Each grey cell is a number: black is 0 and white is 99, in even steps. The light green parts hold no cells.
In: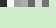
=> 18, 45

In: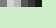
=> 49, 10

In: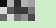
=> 6, 28

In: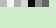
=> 73, 39

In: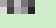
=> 64, 14

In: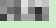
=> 52, 52

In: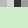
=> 72, 60

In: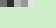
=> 44, 89

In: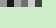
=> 59, 26

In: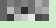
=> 39, 34
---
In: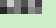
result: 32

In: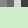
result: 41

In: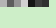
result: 8

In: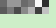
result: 47

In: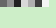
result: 68

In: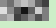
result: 65
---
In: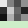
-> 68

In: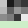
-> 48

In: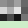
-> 29

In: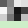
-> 46

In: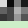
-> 27

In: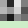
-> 10
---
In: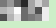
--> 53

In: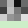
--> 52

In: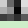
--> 18

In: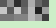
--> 61

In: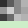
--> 74

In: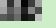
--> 13

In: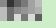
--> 84
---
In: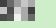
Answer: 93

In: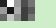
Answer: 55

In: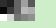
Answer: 45

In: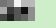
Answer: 33

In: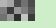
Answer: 18

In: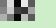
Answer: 3

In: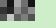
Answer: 37

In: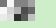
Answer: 18
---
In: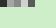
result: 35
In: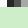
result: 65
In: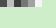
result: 95
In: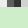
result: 81
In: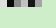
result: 64
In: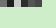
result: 28
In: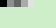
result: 88
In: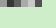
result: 32
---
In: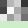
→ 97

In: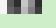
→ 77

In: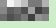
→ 63

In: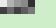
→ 59

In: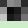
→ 4

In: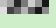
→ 80

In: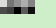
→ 56

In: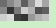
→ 69

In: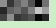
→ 50
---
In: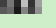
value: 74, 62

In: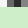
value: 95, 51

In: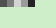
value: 82, 60

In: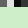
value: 88, 38

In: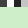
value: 98, 76

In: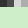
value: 84, 67
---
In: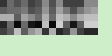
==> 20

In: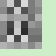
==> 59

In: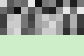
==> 84

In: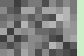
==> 41

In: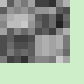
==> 73

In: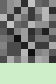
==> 40
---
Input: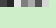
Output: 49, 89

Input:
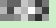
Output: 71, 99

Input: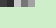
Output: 78, 78

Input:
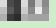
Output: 79, 91

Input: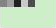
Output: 13, 78

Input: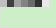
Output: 51, 90

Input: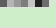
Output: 48, 76

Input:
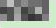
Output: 26, 74
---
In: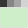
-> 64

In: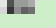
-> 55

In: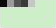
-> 32

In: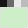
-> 91

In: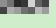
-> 61

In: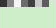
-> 95

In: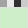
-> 19

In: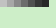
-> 53

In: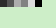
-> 67
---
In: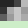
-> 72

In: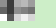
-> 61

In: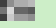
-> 72

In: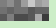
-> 66

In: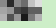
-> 86

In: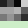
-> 80
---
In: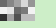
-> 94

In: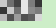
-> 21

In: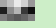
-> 12

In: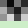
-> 68

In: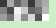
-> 50

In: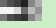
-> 95

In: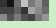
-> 26

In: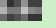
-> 69

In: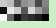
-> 6

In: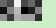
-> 7
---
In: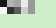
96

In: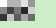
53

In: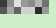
34

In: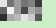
39

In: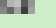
52

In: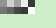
45

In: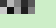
78
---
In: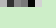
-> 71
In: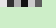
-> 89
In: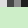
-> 86
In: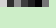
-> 82
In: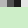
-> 71
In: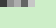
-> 23
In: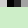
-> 80
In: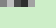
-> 51
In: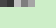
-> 27
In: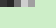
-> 21
